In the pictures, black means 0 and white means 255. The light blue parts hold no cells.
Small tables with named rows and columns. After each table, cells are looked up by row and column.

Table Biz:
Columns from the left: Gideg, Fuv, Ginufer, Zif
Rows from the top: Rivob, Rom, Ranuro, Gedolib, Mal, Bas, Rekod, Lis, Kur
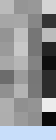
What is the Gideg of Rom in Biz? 166
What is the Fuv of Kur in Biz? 154
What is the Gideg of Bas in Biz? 108
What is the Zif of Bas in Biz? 44
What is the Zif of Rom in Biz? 52
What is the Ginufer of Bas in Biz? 119
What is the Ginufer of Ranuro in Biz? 118
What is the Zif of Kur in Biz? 9
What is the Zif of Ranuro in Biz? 188
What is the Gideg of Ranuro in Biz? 148
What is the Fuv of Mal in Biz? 182
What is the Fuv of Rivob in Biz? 149
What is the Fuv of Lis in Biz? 144
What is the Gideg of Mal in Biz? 168
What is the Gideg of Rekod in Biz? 144
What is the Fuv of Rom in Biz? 167
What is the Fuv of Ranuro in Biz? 192

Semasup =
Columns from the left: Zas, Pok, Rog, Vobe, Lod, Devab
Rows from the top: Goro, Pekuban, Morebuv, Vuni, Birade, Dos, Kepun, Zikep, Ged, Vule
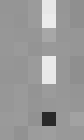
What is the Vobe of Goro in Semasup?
231
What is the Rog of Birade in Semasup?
155
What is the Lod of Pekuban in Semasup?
151
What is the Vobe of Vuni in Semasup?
153
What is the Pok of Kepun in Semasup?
154
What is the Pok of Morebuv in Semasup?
150
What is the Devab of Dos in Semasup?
143
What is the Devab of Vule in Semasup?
153
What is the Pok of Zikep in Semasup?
154
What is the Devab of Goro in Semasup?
143
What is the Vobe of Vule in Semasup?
158
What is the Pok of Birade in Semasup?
149
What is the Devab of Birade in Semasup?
143
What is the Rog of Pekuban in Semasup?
155
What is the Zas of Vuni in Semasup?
151
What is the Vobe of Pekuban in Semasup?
235

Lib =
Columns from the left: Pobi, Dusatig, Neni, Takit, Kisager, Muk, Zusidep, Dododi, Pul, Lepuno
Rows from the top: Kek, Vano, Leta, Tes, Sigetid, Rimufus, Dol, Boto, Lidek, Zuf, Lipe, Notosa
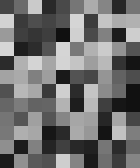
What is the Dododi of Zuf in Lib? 20
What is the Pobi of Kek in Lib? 69
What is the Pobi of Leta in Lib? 154
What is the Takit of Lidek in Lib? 85
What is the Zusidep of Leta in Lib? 74
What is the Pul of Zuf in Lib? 194
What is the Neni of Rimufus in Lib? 128
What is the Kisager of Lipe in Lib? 64
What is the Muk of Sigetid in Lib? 196
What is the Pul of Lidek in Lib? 166
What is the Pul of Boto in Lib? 22
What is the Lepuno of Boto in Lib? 17
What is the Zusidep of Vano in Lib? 60
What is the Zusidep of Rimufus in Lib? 71
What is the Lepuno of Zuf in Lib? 126
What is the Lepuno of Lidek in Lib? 70
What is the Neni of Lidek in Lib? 160
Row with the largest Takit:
Sigetid

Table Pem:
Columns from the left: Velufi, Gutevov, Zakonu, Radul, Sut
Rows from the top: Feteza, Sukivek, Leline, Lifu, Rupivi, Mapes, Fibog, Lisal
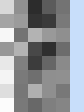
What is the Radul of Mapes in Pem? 143
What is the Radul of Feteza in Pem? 91
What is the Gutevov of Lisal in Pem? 121
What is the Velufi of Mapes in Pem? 244
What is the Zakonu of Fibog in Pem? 176
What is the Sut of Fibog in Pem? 120
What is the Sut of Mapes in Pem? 144
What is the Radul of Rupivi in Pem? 102
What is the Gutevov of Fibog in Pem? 119
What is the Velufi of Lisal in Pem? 252
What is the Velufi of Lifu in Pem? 151
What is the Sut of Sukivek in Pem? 121
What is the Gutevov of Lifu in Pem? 179
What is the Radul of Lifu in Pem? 47
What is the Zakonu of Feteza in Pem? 44

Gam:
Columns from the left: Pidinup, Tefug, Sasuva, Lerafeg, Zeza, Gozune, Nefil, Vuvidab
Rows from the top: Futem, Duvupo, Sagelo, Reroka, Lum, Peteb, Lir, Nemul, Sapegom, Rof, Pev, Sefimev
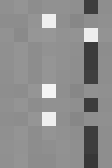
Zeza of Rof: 145
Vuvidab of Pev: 142
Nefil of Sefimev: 55
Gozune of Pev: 143
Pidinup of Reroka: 144
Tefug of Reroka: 148
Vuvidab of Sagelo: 147
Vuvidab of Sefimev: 142
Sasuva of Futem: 141
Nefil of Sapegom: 143
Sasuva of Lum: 141

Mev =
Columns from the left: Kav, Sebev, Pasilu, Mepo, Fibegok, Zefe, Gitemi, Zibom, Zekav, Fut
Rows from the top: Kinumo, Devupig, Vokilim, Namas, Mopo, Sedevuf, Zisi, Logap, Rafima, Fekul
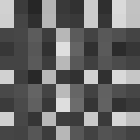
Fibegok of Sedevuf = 58
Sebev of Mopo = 68
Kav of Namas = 55
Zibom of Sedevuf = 48
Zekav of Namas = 43
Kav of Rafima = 208
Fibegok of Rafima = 62
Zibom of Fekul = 83
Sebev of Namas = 68
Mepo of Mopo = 61
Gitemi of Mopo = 64
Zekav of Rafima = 214
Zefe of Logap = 108
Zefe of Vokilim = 91
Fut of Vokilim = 68
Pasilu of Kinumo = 38
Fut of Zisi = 70
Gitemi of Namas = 48
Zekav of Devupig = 215

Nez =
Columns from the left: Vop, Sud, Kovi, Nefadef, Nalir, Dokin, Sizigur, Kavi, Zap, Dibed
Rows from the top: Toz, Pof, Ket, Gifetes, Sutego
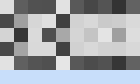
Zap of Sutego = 54
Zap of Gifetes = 208
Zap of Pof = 205
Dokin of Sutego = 88
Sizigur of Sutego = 76
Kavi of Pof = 202
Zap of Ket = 159
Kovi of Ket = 218
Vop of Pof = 73
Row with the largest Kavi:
Ket

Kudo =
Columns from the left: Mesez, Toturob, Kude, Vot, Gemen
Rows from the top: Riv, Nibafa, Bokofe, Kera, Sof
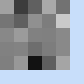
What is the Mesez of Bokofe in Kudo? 136
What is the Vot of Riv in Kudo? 169
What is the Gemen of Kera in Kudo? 137
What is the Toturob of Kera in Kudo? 131
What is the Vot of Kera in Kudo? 125
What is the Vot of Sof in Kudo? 95
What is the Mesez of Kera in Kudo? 129
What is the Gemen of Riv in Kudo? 114
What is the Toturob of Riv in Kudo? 60
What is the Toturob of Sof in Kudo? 152
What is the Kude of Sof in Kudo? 18
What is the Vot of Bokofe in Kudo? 128
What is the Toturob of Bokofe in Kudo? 155
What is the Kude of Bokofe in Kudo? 129
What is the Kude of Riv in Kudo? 96
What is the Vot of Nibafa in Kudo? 125

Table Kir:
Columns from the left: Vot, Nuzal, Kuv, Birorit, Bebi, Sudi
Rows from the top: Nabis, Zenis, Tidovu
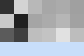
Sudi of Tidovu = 189
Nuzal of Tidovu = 63
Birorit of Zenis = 171
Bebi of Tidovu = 225
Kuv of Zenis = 165
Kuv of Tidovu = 190
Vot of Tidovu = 91
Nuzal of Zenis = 32
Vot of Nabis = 49
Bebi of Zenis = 182
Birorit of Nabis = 167
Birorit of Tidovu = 195
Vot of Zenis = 201
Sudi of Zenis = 162
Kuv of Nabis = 184
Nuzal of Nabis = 212

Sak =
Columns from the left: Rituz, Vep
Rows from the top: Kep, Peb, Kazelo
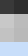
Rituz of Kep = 57
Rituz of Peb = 200
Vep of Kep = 46
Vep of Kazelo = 185
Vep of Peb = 187
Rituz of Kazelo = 194
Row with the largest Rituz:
Peb

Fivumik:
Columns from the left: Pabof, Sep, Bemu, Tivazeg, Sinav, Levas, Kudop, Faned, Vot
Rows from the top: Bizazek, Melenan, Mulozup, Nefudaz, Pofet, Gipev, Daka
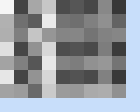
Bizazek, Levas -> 86
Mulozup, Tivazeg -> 150
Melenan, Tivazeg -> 234
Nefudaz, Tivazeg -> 215
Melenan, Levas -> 111
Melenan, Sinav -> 116
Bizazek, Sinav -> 76
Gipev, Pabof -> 230
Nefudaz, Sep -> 70
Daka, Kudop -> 170
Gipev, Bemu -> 147
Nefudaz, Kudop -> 74
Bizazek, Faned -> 136
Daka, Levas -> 152
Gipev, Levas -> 83
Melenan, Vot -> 99
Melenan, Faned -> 144
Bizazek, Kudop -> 71

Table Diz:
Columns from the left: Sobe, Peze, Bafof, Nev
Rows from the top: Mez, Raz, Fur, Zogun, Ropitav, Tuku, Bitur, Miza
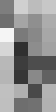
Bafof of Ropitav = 77
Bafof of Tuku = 137
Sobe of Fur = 245
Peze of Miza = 110
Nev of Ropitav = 77
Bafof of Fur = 136
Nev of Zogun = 162
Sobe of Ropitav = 184
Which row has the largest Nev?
Mez

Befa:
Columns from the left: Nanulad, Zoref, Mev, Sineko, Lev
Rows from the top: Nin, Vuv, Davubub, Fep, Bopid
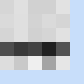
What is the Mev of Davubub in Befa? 209
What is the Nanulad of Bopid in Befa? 221
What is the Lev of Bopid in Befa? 230
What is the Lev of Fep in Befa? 82
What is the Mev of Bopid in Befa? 239
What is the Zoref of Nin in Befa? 224
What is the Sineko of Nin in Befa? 209

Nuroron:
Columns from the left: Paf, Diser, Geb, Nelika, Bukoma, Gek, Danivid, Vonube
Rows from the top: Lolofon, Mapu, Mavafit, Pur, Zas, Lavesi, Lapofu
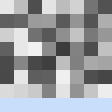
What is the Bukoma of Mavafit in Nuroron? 143
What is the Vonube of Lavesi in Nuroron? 70
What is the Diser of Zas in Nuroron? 134
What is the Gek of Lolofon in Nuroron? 210
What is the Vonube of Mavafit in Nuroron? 151
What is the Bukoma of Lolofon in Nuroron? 188
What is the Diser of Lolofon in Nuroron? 189
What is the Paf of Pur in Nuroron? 96
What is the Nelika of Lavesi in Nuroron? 96

